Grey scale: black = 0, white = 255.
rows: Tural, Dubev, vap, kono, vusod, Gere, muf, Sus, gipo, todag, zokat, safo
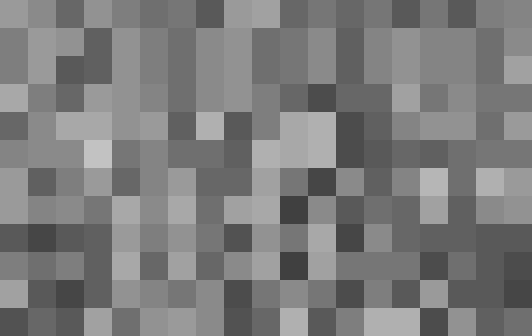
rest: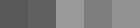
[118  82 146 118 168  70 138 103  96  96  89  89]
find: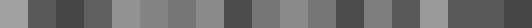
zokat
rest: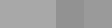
[ 96 176  89 126 168 176  76  96 132 146 146 111 154]
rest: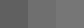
[118]
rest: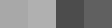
[132 146 146 111 154]

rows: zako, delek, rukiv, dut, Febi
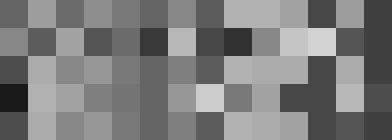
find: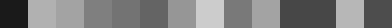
dut
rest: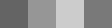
[163  71  71 183  77]
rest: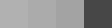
[85 64]
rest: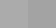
[71 85 64]
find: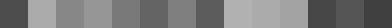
Febi

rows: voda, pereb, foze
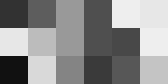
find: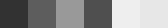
voda
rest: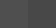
[238]
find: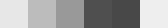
pereb
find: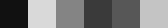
foze
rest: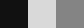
[ 58  87 196]

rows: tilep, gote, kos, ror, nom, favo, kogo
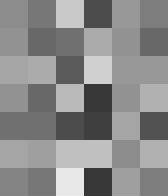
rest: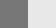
[ 55 159 125]
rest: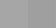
[192 192 140 177]
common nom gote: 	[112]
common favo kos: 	[165]

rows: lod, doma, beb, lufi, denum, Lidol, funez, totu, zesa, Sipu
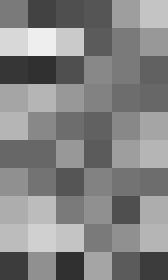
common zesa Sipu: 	[144]
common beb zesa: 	[122]
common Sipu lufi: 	[165]

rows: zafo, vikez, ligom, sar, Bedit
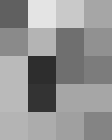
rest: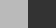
[166 166]
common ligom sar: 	[186]
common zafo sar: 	[166]

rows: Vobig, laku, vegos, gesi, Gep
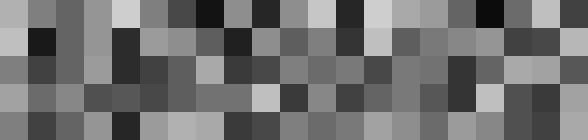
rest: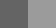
[ 44  65  94 169  58  72 127 107 121  72 121 114  52 100 169 162  87]
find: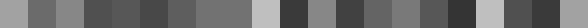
gesi
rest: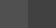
[169]
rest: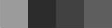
[169  58  72 127 107 121  72 121 114  52 100 169 162  87]
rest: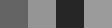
[177 169  58  72 127 107 121 162 142 107 155 135  80  65 169]
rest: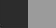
[142  94  32 142  94 127  52 191  94 121 135 149  65  72 183]
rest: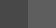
[114 114 191  58 135  65 100 121  87  52 191  80  58 162]

